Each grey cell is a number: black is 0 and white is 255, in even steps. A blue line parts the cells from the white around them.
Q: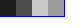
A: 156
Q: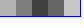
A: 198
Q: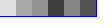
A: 83
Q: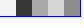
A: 142
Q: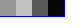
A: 7
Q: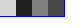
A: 71
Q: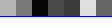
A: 101
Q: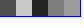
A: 156
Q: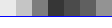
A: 147
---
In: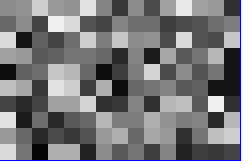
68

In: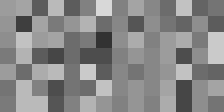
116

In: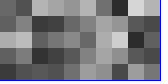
118

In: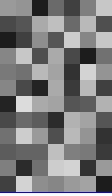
28

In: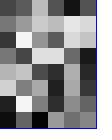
134
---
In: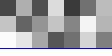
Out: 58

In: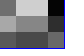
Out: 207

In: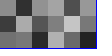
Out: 164

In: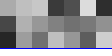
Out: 79

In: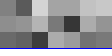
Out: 164

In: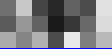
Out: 98

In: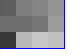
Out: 126

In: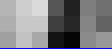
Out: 33
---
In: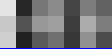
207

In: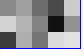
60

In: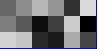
210

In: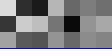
162

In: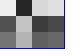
116

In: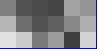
225

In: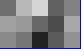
138

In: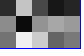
115

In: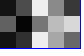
19
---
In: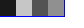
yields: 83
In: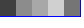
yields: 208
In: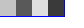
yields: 223
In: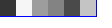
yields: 74
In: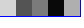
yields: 9
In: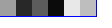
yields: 232
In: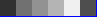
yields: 240
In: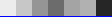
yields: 177
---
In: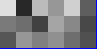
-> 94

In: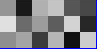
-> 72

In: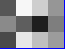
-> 150

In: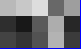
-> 158

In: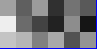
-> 89

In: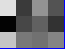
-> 83

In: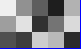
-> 178

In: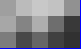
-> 145

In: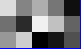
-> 15
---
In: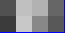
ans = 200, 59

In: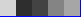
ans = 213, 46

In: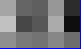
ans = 193, 14

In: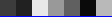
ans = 232, 10

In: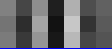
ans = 199, 18

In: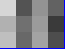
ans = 214, 58

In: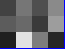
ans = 226, 31

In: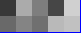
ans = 208, 56
